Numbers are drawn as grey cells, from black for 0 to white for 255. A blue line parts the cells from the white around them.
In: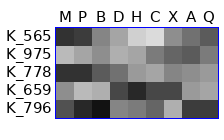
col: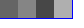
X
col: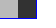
M
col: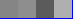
B
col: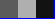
B
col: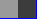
A

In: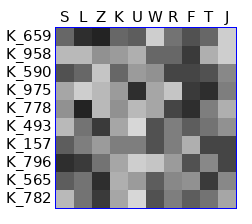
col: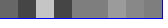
R
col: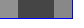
J

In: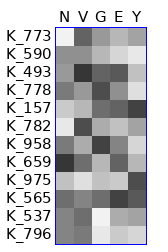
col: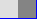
V
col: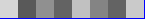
E
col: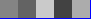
E
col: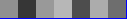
V
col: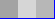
Y
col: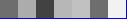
G
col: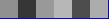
V

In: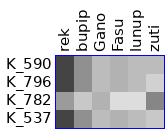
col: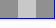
bupip
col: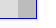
lunup
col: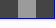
rek

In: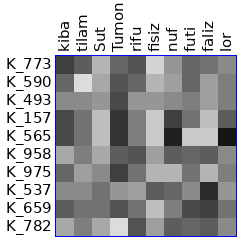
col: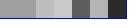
faliz
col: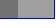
faliz

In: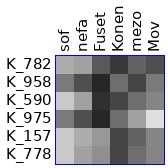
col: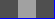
nefa
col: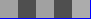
nefa
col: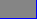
Mov
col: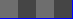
Konen
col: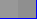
Fuset
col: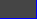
Konen

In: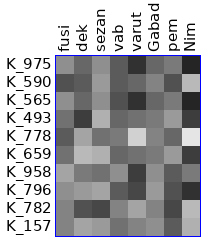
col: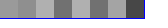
sezan
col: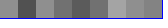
fusi
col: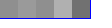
sezan

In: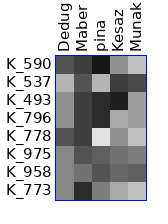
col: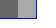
Kesaz
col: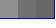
Kesaz
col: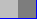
Munak

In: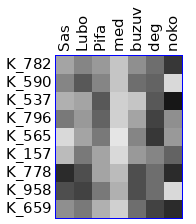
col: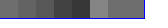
deg
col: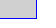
med
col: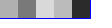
Sas
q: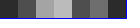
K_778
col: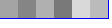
Sas

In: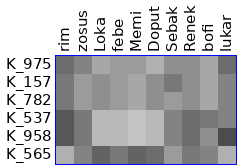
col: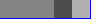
lukar
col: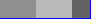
Loka
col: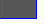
rim
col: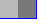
febe
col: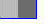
Doput

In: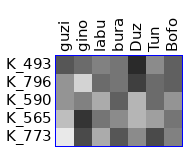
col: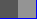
guzi
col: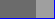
Tun
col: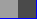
Tun
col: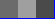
Tun
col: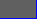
Bofo
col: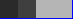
Duz
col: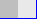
guzi

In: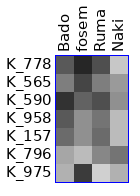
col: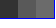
Bado
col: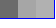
Bado
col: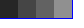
fosem

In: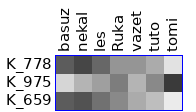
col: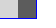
basuz
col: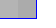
vazet

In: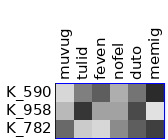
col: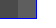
duto
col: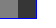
tulid
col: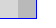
muvug
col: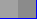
nofel
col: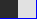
memig
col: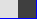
memig
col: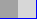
feven

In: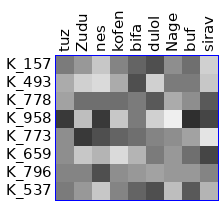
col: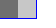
kofen
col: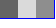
kofen
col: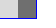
nes
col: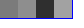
buf
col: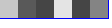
sirav

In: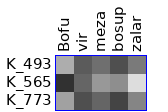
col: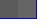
vir
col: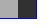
Bofu
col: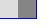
zalar

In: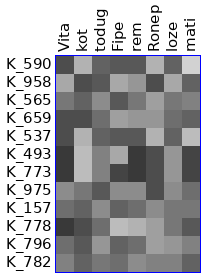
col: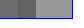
loze
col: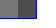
Vita
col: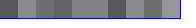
todug

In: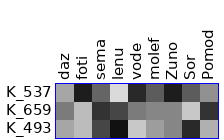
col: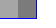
daz
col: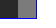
vode
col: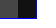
lenu

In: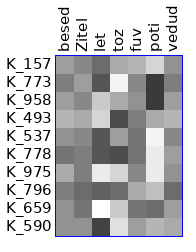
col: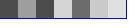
toz
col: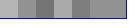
besed
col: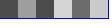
toz
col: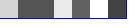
let

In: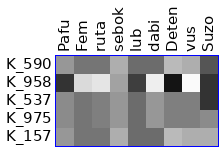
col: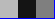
Deten
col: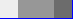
dabi
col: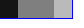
Deten
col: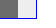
dabi

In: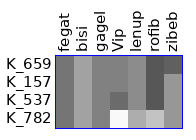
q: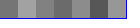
K_537
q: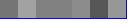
K_157

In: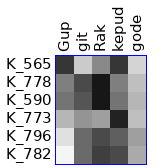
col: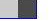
git
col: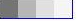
Gup
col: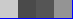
git
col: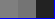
kepud

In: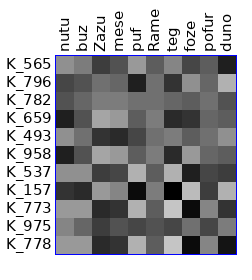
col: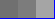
Zazu
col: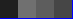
puf
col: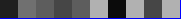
puf
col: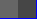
pofur
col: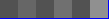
buz
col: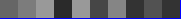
mese

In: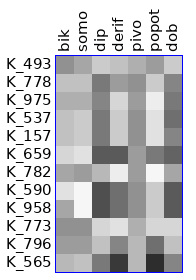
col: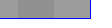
pivo
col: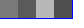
dip
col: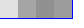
bik
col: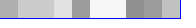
somo
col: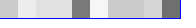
popot

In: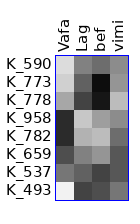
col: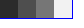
Vafa
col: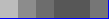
vimi
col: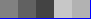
Lag
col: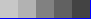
Lag
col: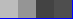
bef
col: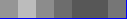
vimi
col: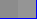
vimi

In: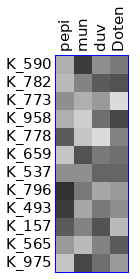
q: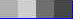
K_958
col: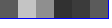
pepi
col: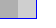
mun
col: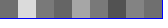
duv

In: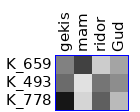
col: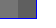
ridor
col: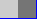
ridor
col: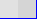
mam
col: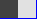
mam
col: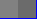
gekis

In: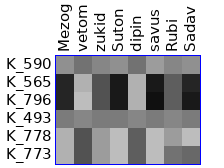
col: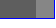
Rubi
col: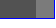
zukid
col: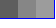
Rubi

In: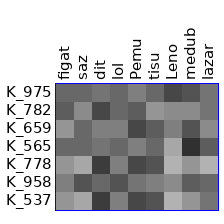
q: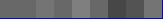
K_975
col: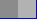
Leno
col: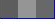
figat
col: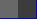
dit
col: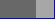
saz

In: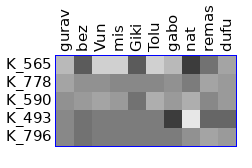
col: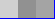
Vun
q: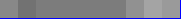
K_796
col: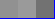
bez

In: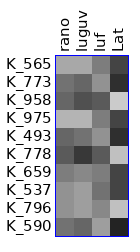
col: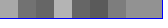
rano
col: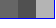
luguv

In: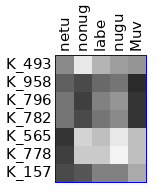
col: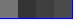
netu
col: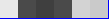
nonug
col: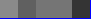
netu
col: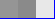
nugu

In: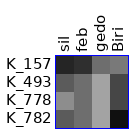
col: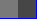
Biri
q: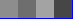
K_778
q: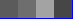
K_493

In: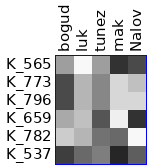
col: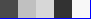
Nalov
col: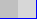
Nalov
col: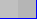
luk
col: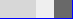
mak
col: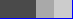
bogud

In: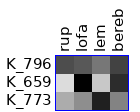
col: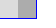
rup
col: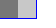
lem

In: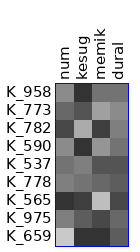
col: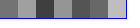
memik
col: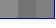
num
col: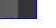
kesug
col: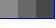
num
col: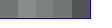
dural
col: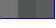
dural
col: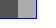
kesug

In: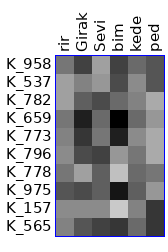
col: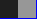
bim
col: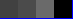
bim
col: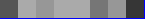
ped
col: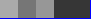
ped
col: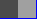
Girak
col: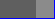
Sevi

